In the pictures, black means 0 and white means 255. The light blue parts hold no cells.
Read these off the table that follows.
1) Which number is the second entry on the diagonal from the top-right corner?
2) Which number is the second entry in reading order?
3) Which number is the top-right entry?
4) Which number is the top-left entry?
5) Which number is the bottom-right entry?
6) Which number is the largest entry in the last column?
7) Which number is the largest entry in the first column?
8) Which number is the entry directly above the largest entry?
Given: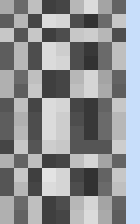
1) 106
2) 106
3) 99
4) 170
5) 93
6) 205
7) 199
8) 63

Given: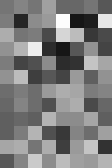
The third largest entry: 230
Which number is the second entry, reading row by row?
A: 132
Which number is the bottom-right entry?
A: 180
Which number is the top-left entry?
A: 117
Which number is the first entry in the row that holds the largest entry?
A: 124
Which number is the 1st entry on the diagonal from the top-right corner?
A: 87
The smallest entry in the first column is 87
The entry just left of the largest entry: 154
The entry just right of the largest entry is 22
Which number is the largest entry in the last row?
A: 202
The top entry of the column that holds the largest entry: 103
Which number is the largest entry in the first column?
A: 173
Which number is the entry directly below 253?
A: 214
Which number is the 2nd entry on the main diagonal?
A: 37
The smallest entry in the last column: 50
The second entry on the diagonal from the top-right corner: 29
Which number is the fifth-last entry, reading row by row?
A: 140
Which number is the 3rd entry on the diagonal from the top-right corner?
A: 188

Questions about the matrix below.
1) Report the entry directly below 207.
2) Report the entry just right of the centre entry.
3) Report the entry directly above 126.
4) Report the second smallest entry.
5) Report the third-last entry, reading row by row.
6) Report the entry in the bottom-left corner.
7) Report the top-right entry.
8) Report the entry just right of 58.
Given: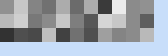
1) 79
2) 87
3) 107
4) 58
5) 132
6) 50
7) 145
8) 235

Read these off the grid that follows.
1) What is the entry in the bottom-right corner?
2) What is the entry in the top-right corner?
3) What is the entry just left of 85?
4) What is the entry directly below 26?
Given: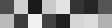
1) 178
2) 85
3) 38
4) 241
